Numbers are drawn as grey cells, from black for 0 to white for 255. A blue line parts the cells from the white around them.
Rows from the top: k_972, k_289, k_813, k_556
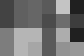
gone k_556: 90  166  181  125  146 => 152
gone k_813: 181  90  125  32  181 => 173

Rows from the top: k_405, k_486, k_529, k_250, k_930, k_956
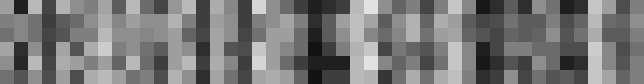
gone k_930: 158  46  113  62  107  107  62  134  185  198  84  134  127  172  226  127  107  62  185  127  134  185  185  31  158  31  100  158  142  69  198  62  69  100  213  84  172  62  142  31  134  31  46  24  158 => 39
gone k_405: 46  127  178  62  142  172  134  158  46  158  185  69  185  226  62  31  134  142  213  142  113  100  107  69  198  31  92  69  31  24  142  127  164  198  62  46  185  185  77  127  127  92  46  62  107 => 150
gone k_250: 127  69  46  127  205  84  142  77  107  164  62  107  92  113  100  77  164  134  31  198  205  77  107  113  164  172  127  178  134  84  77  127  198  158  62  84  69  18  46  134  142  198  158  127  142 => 119
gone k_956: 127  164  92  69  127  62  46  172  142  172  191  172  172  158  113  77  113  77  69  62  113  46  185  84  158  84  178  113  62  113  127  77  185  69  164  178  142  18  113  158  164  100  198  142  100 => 54

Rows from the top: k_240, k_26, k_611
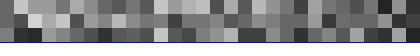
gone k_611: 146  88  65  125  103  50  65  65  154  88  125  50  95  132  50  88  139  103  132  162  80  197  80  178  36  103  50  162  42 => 72
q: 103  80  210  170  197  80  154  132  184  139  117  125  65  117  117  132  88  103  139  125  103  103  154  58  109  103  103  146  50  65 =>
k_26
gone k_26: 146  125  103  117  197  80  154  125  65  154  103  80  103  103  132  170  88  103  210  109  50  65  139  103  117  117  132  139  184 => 58
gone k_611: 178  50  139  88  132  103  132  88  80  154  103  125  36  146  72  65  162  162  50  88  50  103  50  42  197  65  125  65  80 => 95
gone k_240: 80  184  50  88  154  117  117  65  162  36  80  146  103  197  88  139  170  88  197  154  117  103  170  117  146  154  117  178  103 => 190
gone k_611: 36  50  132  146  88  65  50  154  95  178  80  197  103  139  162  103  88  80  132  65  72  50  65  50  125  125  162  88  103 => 42
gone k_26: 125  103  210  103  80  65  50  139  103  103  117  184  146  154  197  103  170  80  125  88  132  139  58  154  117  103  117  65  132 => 109

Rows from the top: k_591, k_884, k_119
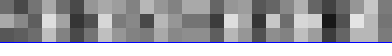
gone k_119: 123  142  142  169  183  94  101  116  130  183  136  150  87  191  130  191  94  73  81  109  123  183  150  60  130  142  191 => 157
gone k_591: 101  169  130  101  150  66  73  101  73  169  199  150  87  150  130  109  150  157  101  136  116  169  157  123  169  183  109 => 176
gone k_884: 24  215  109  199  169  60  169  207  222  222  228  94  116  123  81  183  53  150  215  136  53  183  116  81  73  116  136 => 163

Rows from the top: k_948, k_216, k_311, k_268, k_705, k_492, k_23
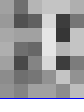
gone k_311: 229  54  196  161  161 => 168
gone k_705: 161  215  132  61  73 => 124
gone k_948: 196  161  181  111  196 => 175
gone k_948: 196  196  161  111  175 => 181
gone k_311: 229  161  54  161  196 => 168
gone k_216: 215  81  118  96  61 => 153
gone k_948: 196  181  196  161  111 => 175

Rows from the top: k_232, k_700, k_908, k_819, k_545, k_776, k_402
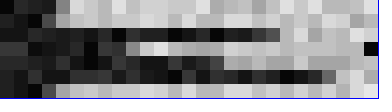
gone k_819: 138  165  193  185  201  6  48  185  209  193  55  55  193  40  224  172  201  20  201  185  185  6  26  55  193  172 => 12
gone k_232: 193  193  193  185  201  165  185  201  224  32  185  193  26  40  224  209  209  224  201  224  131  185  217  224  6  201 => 172
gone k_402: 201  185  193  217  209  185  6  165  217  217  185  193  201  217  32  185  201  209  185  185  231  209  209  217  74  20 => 179

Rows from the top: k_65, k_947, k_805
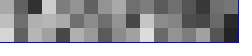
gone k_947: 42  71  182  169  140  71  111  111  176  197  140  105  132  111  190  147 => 77
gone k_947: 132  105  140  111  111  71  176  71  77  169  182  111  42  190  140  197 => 147
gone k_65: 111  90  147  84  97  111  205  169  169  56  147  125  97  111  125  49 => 118
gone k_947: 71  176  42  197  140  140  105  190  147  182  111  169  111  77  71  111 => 132
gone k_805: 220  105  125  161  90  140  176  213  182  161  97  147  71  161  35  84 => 153
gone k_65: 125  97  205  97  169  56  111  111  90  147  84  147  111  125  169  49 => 118
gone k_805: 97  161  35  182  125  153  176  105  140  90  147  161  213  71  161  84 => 220

